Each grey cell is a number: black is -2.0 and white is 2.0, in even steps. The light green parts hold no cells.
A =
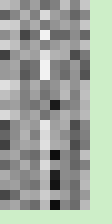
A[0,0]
1.0
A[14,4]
1.5
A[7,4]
1.8
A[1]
[-0.5, 0.1, 0.8, 0.0, 1.4, 0.5, 0.2, -0.4, 0.1]
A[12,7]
-0.8
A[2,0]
1.3
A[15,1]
0.6
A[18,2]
0.0
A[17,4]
0.9
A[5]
[-1.0, 0.3, 0.7, 0.5, 1.5, 0.8, 0.7, -0.8, -0.1]
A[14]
[-1.0, 0.3, 0.6, 0.5, 1.5, 0.7, 0.6, -0.8, -0.1]
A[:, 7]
[0.1, -0.4, 0.3, 0.2, 0.4, -0.8, 0.4, 0.3, 0.3, 0.0, 0.1, 0.4, -0.8, -0.4, -0.8, -0.3, -0.4, 0.1, -0.3, -0.2, -0.3]
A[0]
[1.0, 0.8, 0.0, 0.5, -0.3, 0.0, 1.0, 0.1, 1.1]
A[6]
[0.4, 0.6, -0.4, -0.2, 1.8, 0.0, -0.2, 0.4, -0.5]
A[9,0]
1.0
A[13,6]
0.2
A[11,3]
0.6
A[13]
[-0.4, 0.2, 0.8, 0.0, 1.4, 0.6, 0.2, -0.4, 0.0]
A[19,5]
0.7
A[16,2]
0.7
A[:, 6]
[1.0, 0.2, 0.6, -0.4, 0.7, 0.7, -0.2, -0.3, 0.8, 0.9, -0.1, 0.8, 0.7, 0.2, 0.6, 0.1, 0.2, 0.2, 0.1, 0.5, 0.1]
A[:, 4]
[-0.3, 1.4, -0.1, 1.8, 0.0, 1.5, 1.8, 1.8, 0.0, -0.2, 0.3, -0.2, 1.6, 1.4, 1.5, 0.8, 1.4, 0.9, 0.8, 1.2, 0.9]
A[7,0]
0.4
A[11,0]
1.4
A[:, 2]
[0.0, 0.8, 0.2, -0.9, 0.2, 0.7, -0.4, -0.6, 0.1, 0.0, 0.0, 0.3, 0.6, 0.8, 0.6, -0.1, 0.7, 0.1, 0.0, 0.7, 0.0]
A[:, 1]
[0.8, 0.1, 1.2, 0.7, 1.0, 0.3, 0.6, 0.5, 1.2, 0.7, 0.5, 1.0, 0.2, 0.2, 0.3, 0.6, 0.1, 0.3, 0.5, -0.3, 0.6]

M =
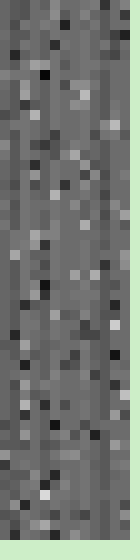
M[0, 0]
-0.4
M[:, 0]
[-0.4, -0.4, -0.4, -0.3, -0.4, -0.4, -0.4, 0.0, -0.3, -0.4, -0.4, -0.8, -0.4, -0.4, 0.1, -0.2, -0.4, -0.4, -0.5, -0.4, -0.2, -0.4, -0.2, -0.4, -0.4, -0.4, -0.4, -0.4, -0.4, -0.4, -0.4, -0.4, -0.4, -0.4, -0.6, -0.4, -0.4, -0.4, -0.4, -0.4, -0.4, -0.4, -0.8, -0.4, -0.6, 0.3, -1.1, -0.5, -0.6, -0.4, -0.4, -0.7, -0.4, -0.4]
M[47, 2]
-0.6
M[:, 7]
[-0.3, -0.3, -0.3, -0.3, -0.3, -0.3, -0.3, -0.3, 0.2, -0.3, 0.2, -0.3, -0.3, -0.3, -0.1, 0.6, -0.3, -0.3, -0.3, -0.3, 0.1, -0.3, -0.3, -0.3, -0.3, -0.3, -0.3, 0.5, -0.3, -0.2, -0.3, -0.5, -0.3, -0.6, -0.3, -1.0, -0.7, -0.3, -0.3, -0.3, -0.3, -0.3, -0.3, -0.7, -0.3, 0.2, -0.3, -0.3, -0.3, -0.3, -0.4, -0.6, -0.3, 0.2]
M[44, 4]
-0.7
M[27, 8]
-0.3
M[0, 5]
0.1
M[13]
[-0.4, -0.7, -0.2, -0.3, -0.5, -1.0, -0.3, -0.3, -0.2, -0.8, -0.2, -0.1, -0.6]
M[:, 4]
[-0.5, -0.3, -0.1, -0.5, -0.5, -0.5, 0.3, -1.9, -0.5, -0.5, -0.5, -0.5, -0.5, -0.5, -1.1, -0.5, -0.5, -0.5, -0.5, -0.5, -0.3, -0.5, -0.5, 0.0, -1.2, -0.5, -0.8, -0.5, -1.7, -1.2, -0.5, -0.5, -0.5, -0.4, -0.5, -0.5, -0.5, -0.5, -0.1, -0.5, -1.3, -0.5, -0.5, -0.5, -0.7, -0.5, -0.5, -0.5, -1.4, 1.4, -0.4, -0.5, 0.6, -0.5]
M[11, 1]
-0.6
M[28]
[-0.4, -0.6, -0.2, 0.0, -1.7, -0.4, -0.3, -0.3, -0.1, -0.4, -0.6, -0.7, -0.3]
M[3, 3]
-0.3
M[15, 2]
-0.2
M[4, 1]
-0.6
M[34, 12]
-0.3
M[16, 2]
-0.5
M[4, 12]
-0.3
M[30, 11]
-1.4
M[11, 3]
0.8
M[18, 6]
-1.2
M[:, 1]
[-0.6, -0.6, -0.8, -0.6, -0.6, -1.4, -0.6, -0.2, -0.6, -0.6, -0.6, -0.6, -0.2, -0.7, -0.6, -0.6, -0.6, -0.6, -0.8, -0.5, -0.7, -0.6, -0.6, -0.2, -0.2, 0.6, -0.6, -0.6, -0.6, -0.5, -0.6, -0.6, -0.6, -1.4, -0.6, -0.6, -0.4, -0.3, -0.8, -0.6, -0.6, -0.6, -0.6, -0.6, -0.6, -0.3, -0.3, -0.6, -0.5, -0.6, 0.2, -0.6, -0.8, -1.3]
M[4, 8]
-0.2
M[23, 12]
-0.3
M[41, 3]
-0.3
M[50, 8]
-0.2
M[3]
[-0.3, -0.6, -0.6, -0.3, -0.5, -0.2, -0.3, -0.3, -0.2, -0.4, -0.6, -1.0, -1.5]
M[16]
[-0.4, -0.6, -0.5, -1.3, -0.5, -0.2, -0.3, -0.3, 0.3, -0.7, -0.6, -0.3, -0.3]
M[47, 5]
-1.4
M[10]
[-0.4, -0.6, -1.1, -0.6, -0.5, -0.2, -0.3, 0.2, 0.1, -0.4, -0.6, -0.2, -0.3]
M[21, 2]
-0.2
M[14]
[0.1, -0.6, -0.2, -0.8, -1.1, -0.7, -0.4, -0.1, -0.2, -0.4, -0.6, -0.3, -0.3]
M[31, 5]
0.5
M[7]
[0.0, -0.2, -0.2, -0.3, -1.9, -0.2, -0.3, -0.3, -0.2, -0.4, -0.6, -0.3, -0.3]

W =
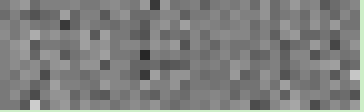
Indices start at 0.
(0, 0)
-0.1
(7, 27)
0.0
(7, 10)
0.1
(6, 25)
-0.2
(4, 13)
0.1
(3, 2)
0.2
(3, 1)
-0.1
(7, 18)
0.3
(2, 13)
-0.2
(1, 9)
0.0
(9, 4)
0.0
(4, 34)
-0.1
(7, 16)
-0.2
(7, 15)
0.5
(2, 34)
-0.2
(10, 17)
-0.3
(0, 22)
0.0
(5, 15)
0.0
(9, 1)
0.2
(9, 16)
0.0
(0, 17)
-0.2
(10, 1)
-0.1
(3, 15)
0.2
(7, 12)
-0.2
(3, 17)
-0.2
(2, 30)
-0.2
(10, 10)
0.1
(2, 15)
0.1
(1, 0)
-0.3
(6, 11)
0.1
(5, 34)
-0.2
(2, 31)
0.3
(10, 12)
0.0
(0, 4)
0.0
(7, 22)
-0.2
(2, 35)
-0.2
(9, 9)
-0.5
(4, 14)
-0.2
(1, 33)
-0.4

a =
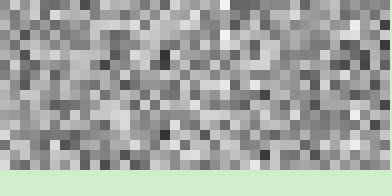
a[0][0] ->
0.2
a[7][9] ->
0.7
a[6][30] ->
1.0
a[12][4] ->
1.0
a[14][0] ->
-0.2
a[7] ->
[0.0, 0.6, -0.4, 0.1, 1.0, -0.5, 0.3, 1.0, 0.9, 0.7, 0.8, 0.0, 1.2, 0.0, 0.6, 0.6, 1.2, 0.9, 0.0, 0.9, 0.8, 0.1, 0.7, 0.3, 0.7, 0.0, 0.0, 0.3, 0.7, 0.3, -0.5, -0.3, 0.8, 0.6, 1.4, 0.1, 0.8, 0.1, 0.9]
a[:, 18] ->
[0.7, 0.5, 1.4, 0.4, 0.7, 0.5, 1.0, 0.0, 1.2, 1.0, 0.9, 0.2, 0.1, 1.1, -0.2, 1.4, 0.7]
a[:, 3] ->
[1.1, 1.2, -0.1, 0.6, 1.0, 1.2, -0.4, 0.1, 0.8, 1.1, 0.9, 0.7, 0.5, 0.2, 0.1, 0.3, 0.8]
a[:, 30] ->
[-0.4, 0.5, 0.3, 0.5, 0.3, 0.0, 1.0, -0.5, 1.0, 0.3, 0.1, 0.0, 0.2, 0.8, -0.4, 0.8, 0.6]
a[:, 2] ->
[0.3, 0.6, 0.4, -0.7, 0.8, -0.7, -0.1, -0.4, -0.6, 1.1, 0.1, 0.2, 0.3, 0.1, 1.1, 1.1, -0.3]
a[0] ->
[0.2, 1.2, 0.3, 1.1, -0.2, -0.3, 0.0, 0.8, -0.8, 0.0, 1.2, 0.8, 0.9, 0.5, -0.1, 0.7, -0.4, 1.3, 0.7, 0.4, 0.9, 0.5, 1.8, -0.4, -0.4, -0.3, 0.2, 0.1, 0.1, 0.9, -0.4, 0.4, 0.7, 1.0, 0.0, 0.4, 0.0, 0.2, 0.0]
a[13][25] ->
0.9
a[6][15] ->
-0.3
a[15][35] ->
0.1
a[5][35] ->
-0.3
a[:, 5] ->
[-0.3, 1.4, -0.3, 0.8, 0.1, 1.3, 0.3, -0.5, 0.2, 0.2, -0.5, 0.7, 0.0, -0.1, 1.4, 1.1, 1.0]
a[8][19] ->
0.2
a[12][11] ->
1.0
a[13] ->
[1.4, 0.3, 0.1, 0.2, -0.2, -0.1, -0.1, -0.5, 0.0, 0.2, 0.3, 0.5, 1.0, 0.5, 0.4, 0.1, -1.2, 0.8, 1.1, 0.7, -0.6, 1.1, 0.8, 0.3, -0.1, 0.9, 0.0, -0.4, 0.3, 0.1, 0.8, 0.1, 0.1, 0.7, 0.1, 1.2, 0.3, 0.4, 1.1]
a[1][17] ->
0.6
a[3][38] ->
1.2
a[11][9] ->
1.1
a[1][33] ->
0.9
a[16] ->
[1.4, 0.0, -0.3, 0.8, 0.0, 1.0, 0.3, 1.2, -0.5, 1.0, -0.8, 0.2, 1.1, -0.6, -0.2, 1.2, 0.9, 0.2, 0.7, 0.3, -0.3, 0.2, 0.7, 0.1, 1.0, 1.6, 0.5, 1.1, 0.1, 0.5, 0.6, 0.5, 0.0, 1.0, 0.3, 0.7, -0.1, 0.1, 0.4]
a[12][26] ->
0.9
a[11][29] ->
1.4
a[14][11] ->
0.7
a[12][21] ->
0.6
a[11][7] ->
1.2
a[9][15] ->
1.0

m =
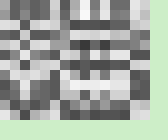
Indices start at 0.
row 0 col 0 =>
0.7
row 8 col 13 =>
-0.4
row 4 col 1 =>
1.4
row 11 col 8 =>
-0.4
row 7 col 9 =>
1.2
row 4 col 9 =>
-0.4
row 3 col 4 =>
-0.6
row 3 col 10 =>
1.5
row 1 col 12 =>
0.0
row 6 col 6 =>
-0.3
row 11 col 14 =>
1.5
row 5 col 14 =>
-0.7
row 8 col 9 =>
1.7
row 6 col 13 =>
1.3
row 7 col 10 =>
-0.1
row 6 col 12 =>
-0.7
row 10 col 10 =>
0.4
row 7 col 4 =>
1.2
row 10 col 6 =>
-0.6
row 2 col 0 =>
1.5
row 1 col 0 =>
0.4
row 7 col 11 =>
1.4
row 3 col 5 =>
-0.2
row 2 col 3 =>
1.3
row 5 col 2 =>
1.6
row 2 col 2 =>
-0.6
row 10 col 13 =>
1.2
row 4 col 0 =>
1.1
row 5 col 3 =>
0.1
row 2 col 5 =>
1.3
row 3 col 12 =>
1.1
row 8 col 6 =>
1.3
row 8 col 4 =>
-0.4
